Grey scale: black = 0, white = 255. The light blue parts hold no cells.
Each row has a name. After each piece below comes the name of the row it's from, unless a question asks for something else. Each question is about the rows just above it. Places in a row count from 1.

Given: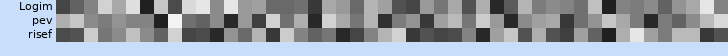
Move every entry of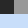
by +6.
[ 46 159]
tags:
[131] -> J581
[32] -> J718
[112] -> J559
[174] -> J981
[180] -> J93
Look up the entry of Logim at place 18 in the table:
J559
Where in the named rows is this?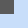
Logim, 33
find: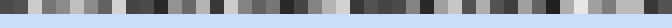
risef
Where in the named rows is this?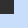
pev, 24

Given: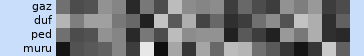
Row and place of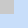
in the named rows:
muru, 20
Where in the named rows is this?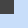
duf, 11
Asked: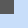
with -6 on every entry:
[83]

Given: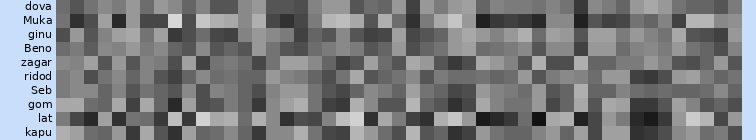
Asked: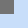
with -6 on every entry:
[109]
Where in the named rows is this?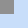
Muka, 49
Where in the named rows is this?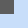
Beno, 3
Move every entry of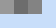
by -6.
[146 103 125]
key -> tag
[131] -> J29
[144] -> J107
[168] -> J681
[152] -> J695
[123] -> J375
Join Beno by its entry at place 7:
J375

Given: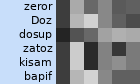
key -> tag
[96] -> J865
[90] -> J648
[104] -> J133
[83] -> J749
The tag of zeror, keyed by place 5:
J648
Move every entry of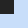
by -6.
[30]
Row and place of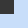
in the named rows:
zatoz, 5
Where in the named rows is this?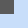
zeror, 5
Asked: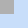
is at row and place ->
dosup, 5

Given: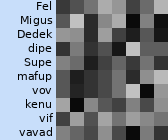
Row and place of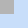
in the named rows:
Fel, 8
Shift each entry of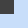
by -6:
[59]
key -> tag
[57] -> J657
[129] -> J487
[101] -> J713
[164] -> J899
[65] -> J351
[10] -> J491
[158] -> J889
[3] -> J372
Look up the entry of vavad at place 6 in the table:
J491
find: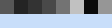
vov
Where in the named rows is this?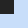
vov, 2

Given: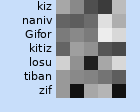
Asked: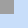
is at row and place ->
kitiz, 2
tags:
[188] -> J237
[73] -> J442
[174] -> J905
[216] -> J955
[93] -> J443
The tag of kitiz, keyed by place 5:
J442

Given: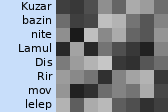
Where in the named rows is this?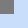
Dis, 1
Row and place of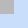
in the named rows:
lelep, 4
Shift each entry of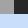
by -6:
[157  34]

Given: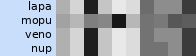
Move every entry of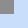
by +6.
[147]
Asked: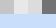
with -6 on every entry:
[191 226 214 109]
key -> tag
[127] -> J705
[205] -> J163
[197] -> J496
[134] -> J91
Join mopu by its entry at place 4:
J91

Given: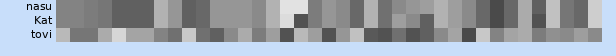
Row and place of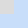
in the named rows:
Kat, 17
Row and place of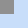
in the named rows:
tovi, 36
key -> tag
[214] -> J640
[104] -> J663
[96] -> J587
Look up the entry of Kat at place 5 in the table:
J587
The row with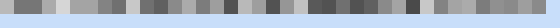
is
tovi
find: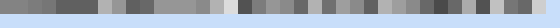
Kat
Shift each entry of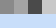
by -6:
[132 158  68 194]
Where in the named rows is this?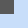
tovi, 23

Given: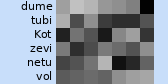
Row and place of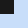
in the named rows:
Kot, 4
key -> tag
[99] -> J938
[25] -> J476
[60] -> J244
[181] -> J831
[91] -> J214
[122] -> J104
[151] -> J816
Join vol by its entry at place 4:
J938
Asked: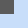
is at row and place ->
vol, 1
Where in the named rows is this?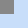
Kot, 5
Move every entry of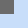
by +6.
[113]
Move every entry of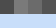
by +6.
[ 82 128 113  89]
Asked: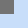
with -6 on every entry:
[109]

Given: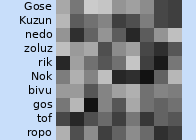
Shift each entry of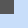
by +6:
[92]
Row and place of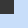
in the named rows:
tof, 7
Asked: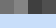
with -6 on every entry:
[107 126  57  73]

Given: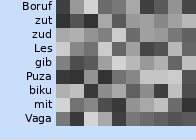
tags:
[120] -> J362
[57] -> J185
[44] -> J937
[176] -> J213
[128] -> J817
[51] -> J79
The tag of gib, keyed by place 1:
J817
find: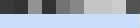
Puza

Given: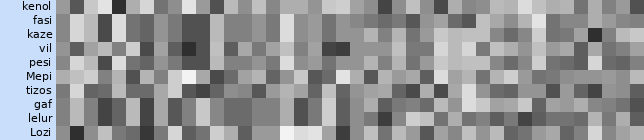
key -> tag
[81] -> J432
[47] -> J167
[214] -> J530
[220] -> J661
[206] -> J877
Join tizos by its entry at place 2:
J530
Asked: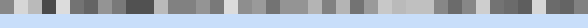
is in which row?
pesi

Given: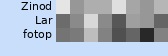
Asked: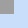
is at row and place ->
Lar, 6
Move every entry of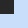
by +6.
[46]
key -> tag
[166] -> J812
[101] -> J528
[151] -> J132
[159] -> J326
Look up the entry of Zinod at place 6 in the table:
J812

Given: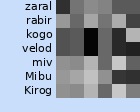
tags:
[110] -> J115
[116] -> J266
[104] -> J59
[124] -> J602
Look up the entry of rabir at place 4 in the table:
J266
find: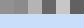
miv
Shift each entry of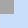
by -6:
[160]

